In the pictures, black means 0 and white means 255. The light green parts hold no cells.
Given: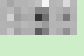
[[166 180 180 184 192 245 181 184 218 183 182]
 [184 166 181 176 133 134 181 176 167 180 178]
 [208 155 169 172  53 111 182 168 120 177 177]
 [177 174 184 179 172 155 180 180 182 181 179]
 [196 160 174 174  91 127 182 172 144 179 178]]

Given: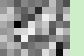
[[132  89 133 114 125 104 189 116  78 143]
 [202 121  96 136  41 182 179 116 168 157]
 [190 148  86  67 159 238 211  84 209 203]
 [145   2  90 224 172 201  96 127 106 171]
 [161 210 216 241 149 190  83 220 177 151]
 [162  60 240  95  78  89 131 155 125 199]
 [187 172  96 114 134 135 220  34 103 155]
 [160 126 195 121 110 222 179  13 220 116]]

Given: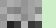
[[173 164 149 162 170 156]
 [138 129 152 163 133 170]
 [184 172 140 161 196 147]
 [ 34  60 180  56  70 157]]

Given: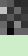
[[ 88  41  45 100]
 [ 52 105  51 194]
 [ 87  52  64  64]
 [ 37 136  52 104]
 [ 10  99  98 115]]

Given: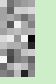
[[115 143 157 166 215]
 [ 98 208 205 217 162]
 [172 149 112 151 163]
 [ 87 241 174 130 173]
 [181 190 172 181 160]
 [233 147 243   9 218]
 [174 176 155  37 195]
 [ 81 129 195 205 153]
 [ 69 126 141  98 246]
 [174 208 190 127 106]
 [115 188  33 138 129]]

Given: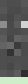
[[ 77  78  87  82]
 [ 75  74  80  86]
 [ 71  82  77  78]
 [ 74  91 210 141]
 [ 75  75  80  84]
 [ 70  98  91  92]
 [106  60  76  99]
 [ 51  97  76  78]
 [ 77  78  78  78]
 [ 72  81  77  78]
 [ 80  92  46  86]]

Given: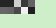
[[ 37 206  57  99  37]
 [ 99  73 240  31 102]]
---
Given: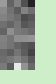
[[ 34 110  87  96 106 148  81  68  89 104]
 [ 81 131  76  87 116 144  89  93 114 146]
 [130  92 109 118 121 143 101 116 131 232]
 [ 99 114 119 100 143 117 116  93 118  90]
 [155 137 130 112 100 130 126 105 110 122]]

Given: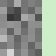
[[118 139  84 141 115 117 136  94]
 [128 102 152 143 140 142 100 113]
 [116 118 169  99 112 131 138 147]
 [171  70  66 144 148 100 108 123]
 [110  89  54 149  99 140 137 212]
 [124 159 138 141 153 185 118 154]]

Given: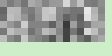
[[141 135 143 168 148 168]
 [122 178 186 165 190 152]
 [126 232 224 118 216  93]
 [194 117  96 103  81 117]
 [155 116 116 159 119 169]
 [214 130  99  57  67  67]
 [155 137 134 144 134 148]
 [153 203 190  97 172  85]
 [132 197 197 132 187 118]
 [159 150 145 131 138 131]
 [171 124 117 131 114 142]
 [117 134 150 205 172 200]
 [141 183 180 131 173 120]
 [124 186 191 151 191 138]
 [152 101 110 175 120 189]]

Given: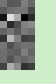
[[104  74  44 138 112  72 111 102 114  62]
 [125 118   4 128 122  64 114 126 102  48]
 [ 90 117 171  79  92 128 105  93 109 140]
 [ 88 109 222  42 118 185  80  98  83 172]
 [116  89  17 147  99  52 117 110 109  65]]

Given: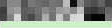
[[ 66 100 117]
 [100  70   5]
 [ 78  54   4]
 [ 90  61  28]
 [133 188 219]
 [ 15 137 213]
 [188 164 127]
 [111 154 200]
 [117 119 114]
 [102 137 172]
 [109 112 106]
 [120 100  73]
 [ 85  93  90]
 [136 158 215]
 [135 144 128]
 [ 89  61  69]]

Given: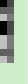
[[ 73  98 122  72  73 122 122  98 122]
 [  3  96 192   2   3 193 192  96 192]]

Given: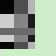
[[182 181  29  28 107  28 181]
 [ 77  77 132 133 105 133  77]
 [ 78  79 131 131 105 131  79]
 [  4   5 204 206 104 205   5]
 [  4   5 204 206 104 205   5]]
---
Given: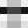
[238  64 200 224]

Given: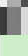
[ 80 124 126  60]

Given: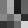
[ 97  26 108  50]

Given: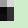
[214   8]

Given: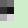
[110  44]

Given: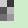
[56 82]

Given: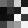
[26 30 21 64]

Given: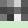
[ 89 108  55]
